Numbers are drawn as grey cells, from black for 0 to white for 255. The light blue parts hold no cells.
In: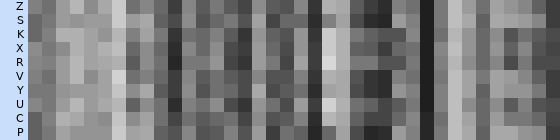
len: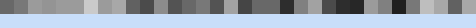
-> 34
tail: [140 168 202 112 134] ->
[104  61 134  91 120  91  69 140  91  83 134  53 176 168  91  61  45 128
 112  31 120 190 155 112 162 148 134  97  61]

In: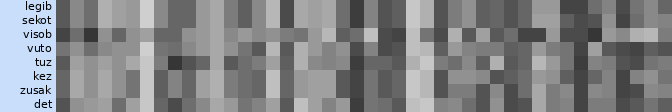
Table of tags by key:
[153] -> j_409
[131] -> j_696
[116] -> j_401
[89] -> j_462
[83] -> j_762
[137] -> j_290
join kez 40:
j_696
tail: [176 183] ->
[124]
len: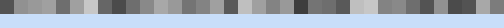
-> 36
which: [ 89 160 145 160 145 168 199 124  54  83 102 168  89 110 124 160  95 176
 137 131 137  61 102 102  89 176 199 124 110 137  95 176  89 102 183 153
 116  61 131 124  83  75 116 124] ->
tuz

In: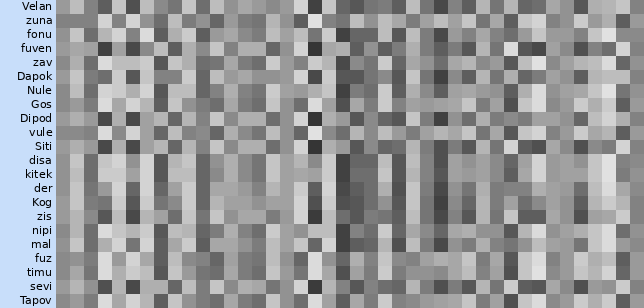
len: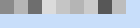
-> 9
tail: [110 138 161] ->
[146  94 181 203 181 130]
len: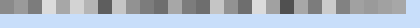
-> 29
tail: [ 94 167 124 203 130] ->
[138 154 161 167 197 124 161  80 197 219 138 154 203 175 203  94 154]
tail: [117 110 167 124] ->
[110 197 154 117 219 167  80 161 124 203 124 146 146 138 167 189 130 161
  80 197 225 138 154 197 181 211 102 154]

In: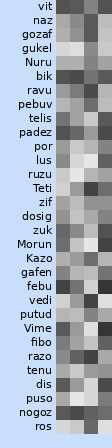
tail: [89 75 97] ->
[109]
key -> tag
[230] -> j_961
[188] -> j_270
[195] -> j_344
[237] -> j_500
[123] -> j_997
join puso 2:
j_961
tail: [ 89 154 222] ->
[53]
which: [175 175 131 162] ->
Nuru
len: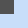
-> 1
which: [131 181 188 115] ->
gafen

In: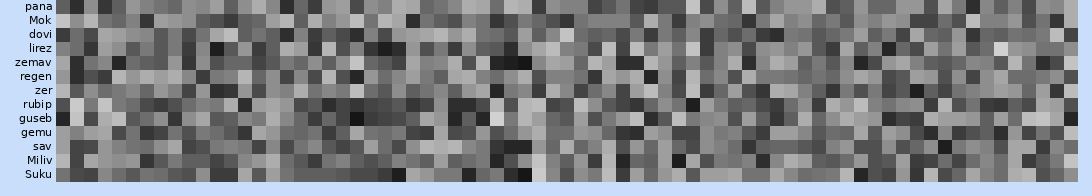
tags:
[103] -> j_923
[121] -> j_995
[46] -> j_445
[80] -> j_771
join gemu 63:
j_445
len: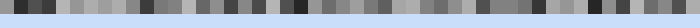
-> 50

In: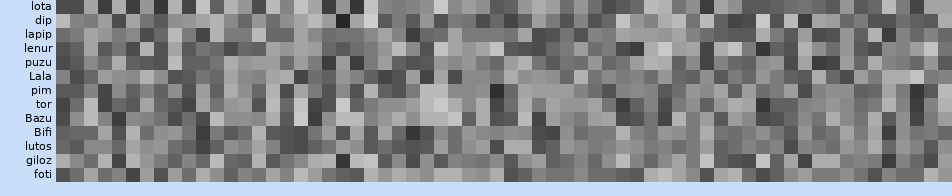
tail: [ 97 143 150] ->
[ 76 164  61  69 157 104 172 131 123 104 150  89]
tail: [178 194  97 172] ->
[ 82  89 186  69 157 137 123 157 164  76  82 116  69 178 123 157  89 157
 137  76  82 104 137 116 172 137 116 172  89 143  69 123 157]
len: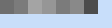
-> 7
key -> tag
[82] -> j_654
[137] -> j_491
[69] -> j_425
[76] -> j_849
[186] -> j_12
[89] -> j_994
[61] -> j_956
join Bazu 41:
j_849
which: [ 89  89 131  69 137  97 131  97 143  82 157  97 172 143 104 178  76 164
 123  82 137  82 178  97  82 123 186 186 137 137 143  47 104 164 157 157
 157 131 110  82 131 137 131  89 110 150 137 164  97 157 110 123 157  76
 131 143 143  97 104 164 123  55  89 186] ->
pim

